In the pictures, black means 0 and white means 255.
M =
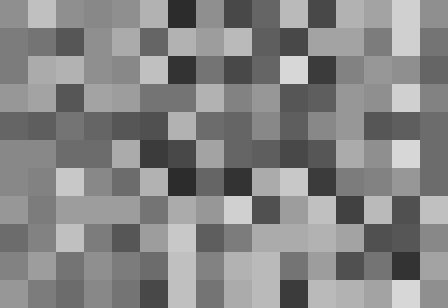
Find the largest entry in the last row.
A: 215
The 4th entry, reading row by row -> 136
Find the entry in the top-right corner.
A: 143
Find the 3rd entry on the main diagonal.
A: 178
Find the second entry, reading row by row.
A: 192
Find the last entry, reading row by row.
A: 143
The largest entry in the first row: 208
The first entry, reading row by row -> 143
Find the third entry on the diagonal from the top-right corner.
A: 151
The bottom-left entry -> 151
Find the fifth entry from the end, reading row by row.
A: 186

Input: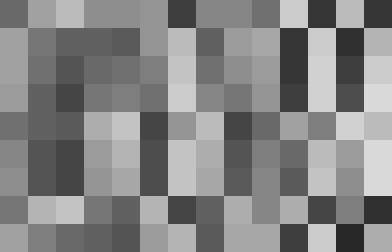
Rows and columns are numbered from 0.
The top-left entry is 105
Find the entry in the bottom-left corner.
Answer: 161
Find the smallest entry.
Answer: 40
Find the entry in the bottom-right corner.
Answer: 173
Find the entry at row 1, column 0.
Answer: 161
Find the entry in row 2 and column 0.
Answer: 161
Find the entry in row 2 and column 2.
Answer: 84
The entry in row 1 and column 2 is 97
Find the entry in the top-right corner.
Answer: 54
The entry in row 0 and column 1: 161
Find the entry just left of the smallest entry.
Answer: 203
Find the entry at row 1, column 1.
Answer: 118
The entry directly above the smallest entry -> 126
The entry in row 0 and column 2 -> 187
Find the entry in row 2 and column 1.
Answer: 112

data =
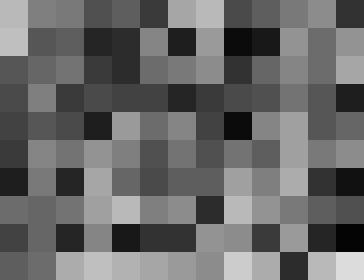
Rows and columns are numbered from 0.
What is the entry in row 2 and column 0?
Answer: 86
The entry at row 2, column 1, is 102
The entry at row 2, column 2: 115
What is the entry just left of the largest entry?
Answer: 185
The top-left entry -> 185
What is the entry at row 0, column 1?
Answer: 127
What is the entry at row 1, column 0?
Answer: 191
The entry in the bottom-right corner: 220
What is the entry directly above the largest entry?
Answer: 4
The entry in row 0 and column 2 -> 121
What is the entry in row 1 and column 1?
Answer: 86
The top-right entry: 50
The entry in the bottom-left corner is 94
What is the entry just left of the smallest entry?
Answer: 37
